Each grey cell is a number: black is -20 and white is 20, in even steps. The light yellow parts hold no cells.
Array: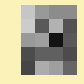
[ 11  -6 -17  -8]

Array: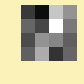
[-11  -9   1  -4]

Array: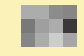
[ 7  5 12]

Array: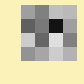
[ 5 -1 15  8]

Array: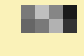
[-1 -1]

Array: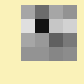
[  6 -17  -5   2]
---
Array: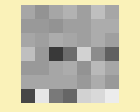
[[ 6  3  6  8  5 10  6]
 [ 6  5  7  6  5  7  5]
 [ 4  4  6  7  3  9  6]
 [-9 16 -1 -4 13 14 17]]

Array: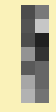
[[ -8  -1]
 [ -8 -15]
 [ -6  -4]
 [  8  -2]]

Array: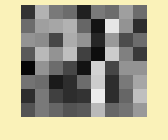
[[-12   8  -1  -3 -15  -1  -3   5  -3]
 [  3   2  -9   7   3 -14   4  -8  -3]
 [-19   3  -3  -9 -17  13  -9   3   3]
 [-13  -1 -10 -13 -12  17 -13  -4  10]]

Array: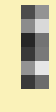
[[ -8   3]
 [-14  -2]
 [  3  16]]

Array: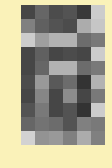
[[ -9  -4  -8  -7 -11  12]
 [ 12   5   8   8  -3  -1]
 [ -9  -4   8   8  -3  -1]
 [ -9   1  -9   2  -9  -1]
 [ -4  -2  -3  -7   0  -1]]

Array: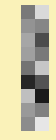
[[ -1  14]
 [  6  -8]
 [ -2  11]
 [ 10 -16]
 [  2  16]]

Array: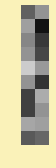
[[ -5   3]
 [  1 -11]
 [ 12   4]
 [-10   7]
 [  6   5]]

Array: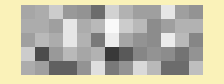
[[ 6  7 12  4  3 -3 13  8  5  5 16  5  3]
 [ 5  9  7 16  8 -1 17  6  3  2 17  9  1]
 [ 7  5 -5 -5  3 15 -1  3 14  9 -3 -3 10]]

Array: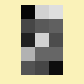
[[-19  13  15]
 [-15  13  -8]
 [ -7  -9 -18]]
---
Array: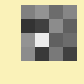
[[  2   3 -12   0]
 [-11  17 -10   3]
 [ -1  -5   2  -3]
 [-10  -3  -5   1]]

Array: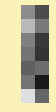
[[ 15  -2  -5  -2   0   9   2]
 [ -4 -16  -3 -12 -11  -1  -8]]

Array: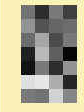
[[ -1  15 -17 -15  -3   3  -2]
 [ -2  16  -1   9   6  -7 -13]
 [ 13   7 -13  -5  -8  -4  -1]
 [  1 -14   3 -19  -1  -3 -10]]

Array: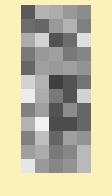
[[ 16   5   0   8   0  17  13  -4  -1   7  -3  -6]
 [  4   7  10  18   5   7   8   5   4  13  -4   8]
 [  1  -1  -4  -8  -7  -1 -10   4   5  -7   4   7]
 [  3   1   5  -8   2  -7  -7   5  -1  -3   8   4]
 [  9   9   3  -4  -4  13  -2   3   1  15   0   2]]

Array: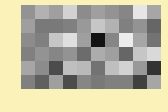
[[  0   6   0   2   5   3]
 [ -5   2   3   0  -1   8]
 [  5  -8   1  11  -1   5]
 [ -8  10   3  15   0  13]
 [  1   9  -3   5   4   2]
 [ -1  -2   7 -17  11   5]
 [  0  10   5   1   8   3]
 [  0  13  -4  17   0   1]
 [-10   4  11   6   3  16]
 [  6 -12  14  -2  -4   6]]

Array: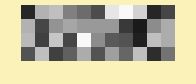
[[ -7   9   8 -14]
 [ 10 -10  -9   8]
 [-10  11   3  10]
 [ -5  -9   6   0]
 [  7  19   4  -3]
 [ -7   2   4  -8]
 [  5  -6   4  16]
 [ -4  -7 -11  19]
 [ 10 -15 -16  13]
 [-13  10   2 -14]
 [ -2   7   7  -9]]

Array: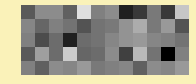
[[  0  -6   0   1  -6]
 [ -5   5  -8  -4   2]
 [  2  -3  -3   0   2]
 [  1  12 -15  -2  -5]
 [  4  -4  -3  -7  15]
 [ -1  -3  -2  -2   0]
 [  0   2   1  -1   2]
 [  1 -10   3   3 -15]
 [ -5   9   4   7 -11]
 [  2  -2   1  -1  -1]
 [  1 -20   0   4 -11]
 [  4   0  -2  -7  11]]

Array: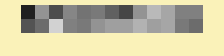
[[ -7 -15]
 [ -3   3]
 [ 13  -8]
 [  0   1]
 [ -1  -2]
 [  3  -1]
 [  5  -5]
 [  5  -9]
 [  8   3]
 [  5   9]
 [  6   6]
 [ -1   0]
 [ -3   0]]
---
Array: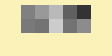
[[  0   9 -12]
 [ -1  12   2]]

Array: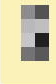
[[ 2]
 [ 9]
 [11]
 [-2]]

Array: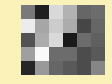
[[ -1  14  -4]
 [ 17  12  -9]
 [ -7  14  -3]
 [  5  -3  -8]
 [-14  -4  -8]]

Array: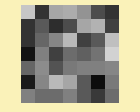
[[ 11   6   3 -12]
 [-12 -13   6 -10]
 [-12   1 -10  10]
 [-17 -10  -5  13]
 [ -4  -7   0   1]
 [-16   9  -6  -1]
 [  0  -3  -6  -3]]

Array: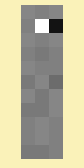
[[  1   1]
 [  0 -17]
 [  1   1]
 [  0   0]
 [  1   0]
 [ -1  -3]
 [  1   1]
 [ -1   1]
 [  0   0]
 [  0   0]
 [ -1   0]]

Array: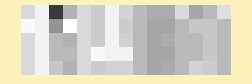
[[ 14 -11  14  18   9   7   6  15]
 [ 19   3  14  18   9   6  11   9]
 [ 14   9  14  18   9   7   9   9]
 [ 14   9  14  18   9   6   9   9]
 [ 14  11  14  13   9   7  13   9]]
